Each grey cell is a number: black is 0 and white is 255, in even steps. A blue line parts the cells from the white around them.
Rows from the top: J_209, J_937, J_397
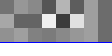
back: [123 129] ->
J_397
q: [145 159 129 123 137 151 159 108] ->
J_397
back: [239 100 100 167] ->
J_937
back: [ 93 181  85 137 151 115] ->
J_209
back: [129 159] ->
J_397
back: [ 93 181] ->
J_209

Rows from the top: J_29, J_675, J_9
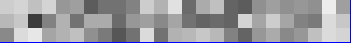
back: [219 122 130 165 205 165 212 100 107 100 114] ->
J_675
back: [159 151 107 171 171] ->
J_675

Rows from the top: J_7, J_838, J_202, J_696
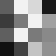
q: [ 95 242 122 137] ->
J_202
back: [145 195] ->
J_696
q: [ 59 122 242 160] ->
J_838
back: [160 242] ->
J_838

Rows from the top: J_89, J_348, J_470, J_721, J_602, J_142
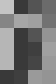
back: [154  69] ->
J_602
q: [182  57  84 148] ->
J_470
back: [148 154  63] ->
J_142
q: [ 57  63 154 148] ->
J_142
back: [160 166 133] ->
J_348
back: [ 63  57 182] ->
J_721
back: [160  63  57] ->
J_721

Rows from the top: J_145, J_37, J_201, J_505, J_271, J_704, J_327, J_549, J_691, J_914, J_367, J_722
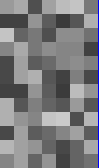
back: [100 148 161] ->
J_367
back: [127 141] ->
J_271
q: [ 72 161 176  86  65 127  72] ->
J_704
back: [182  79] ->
J_691
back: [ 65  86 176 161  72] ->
J_704
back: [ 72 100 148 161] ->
J_367
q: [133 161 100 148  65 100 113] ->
J_722

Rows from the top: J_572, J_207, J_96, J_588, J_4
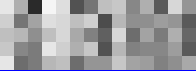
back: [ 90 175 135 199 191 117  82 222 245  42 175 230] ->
J_572
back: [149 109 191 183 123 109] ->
J_4

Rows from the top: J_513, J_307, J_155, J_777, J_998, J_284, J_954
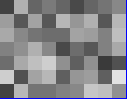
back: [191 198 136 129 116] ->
J_954
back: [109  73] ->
J_777

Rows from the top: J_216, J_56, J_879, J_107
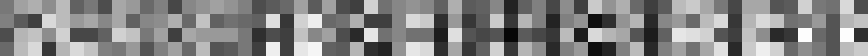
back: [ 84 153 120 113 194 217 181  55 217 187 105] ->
J_56
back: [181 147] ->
J_56
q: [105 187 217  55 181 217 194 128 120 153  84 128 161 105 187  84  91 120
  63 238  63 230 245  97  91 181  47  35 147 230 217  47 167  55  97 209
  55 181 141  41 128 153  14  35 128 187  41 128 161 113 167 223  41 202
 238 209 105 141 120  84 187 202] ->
J_107
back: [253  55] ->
J_879
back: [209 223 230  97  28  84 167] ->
J_879
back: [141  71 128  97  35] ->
J_216

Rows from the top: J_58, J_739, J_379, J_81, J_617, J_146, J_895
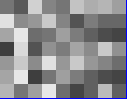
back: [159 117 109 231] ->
J_379
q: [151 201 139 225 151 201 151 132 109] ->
J_617
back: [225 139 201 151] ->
J_617
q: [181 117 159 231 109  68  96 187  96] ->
J_895

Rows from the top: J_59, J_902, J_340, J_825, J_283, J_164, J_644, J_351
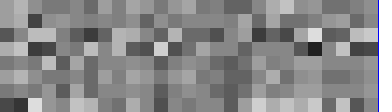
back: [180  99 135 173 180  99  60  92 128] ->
J_340
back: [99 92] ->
J_340
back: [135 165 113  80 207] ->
J_825
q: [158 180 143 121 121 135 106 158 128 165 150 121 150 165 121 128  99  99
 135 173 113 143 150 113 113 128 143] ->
J_164

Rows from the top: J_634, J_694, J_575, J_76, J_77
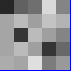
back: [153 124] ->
J_77
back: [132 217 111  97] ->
J_634
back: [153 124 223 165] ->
J_77
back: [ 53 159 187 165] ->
J_76
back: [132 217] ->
J_634
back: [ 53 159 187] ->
J_76
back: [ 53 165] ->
J_575

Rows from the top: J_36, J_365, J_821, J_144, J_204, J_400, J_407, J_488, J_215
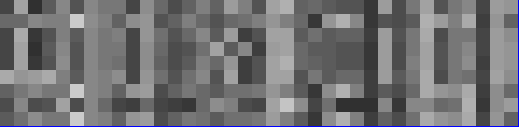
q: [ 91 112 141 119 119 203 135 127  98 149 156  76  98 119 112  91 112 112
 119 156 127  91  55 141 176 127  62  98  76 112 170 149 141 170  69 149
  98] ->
J_215
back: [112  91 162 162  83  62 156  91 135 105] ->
J_821
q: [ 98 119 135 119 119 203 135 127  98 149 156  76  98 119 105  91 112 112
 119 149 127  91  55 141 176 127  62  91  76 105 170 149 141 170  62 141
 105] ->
J_407
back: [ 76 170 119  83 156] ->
J_821
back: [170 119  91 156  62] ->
J_400

